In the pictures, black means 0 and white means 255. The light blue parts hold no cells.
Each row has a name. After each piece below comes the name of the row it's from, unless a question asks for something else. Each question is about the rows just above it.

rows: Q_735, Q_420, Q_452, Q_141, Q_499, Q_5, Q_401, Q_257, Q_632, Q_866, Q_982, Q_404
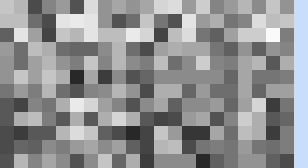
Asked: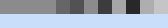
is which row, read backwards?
Q_5
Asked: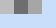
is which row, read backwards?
Q_866
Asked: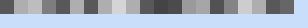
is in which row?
Q_632

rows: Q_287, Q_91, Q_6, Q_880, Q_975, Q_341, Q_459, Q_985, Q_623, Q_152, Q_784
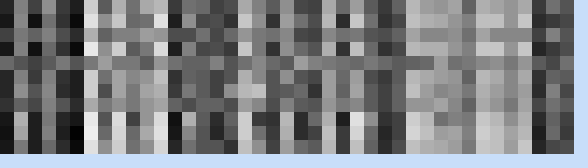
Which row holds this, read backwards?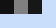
Q_880
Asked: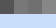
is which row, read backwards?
Q_6
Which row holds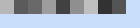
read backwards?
Q_784
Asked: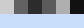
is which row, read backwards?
Q_623
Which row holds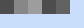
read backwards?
Q_985
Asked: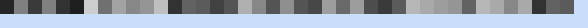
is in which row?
Q_341
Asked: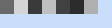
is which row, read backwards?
Q_152

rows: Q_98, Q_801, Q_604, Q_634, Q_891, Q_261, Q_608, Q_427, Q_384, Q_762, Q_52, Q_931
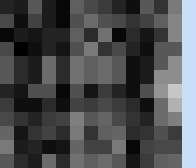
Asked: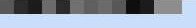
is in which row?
Q_261
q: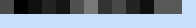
Q_634

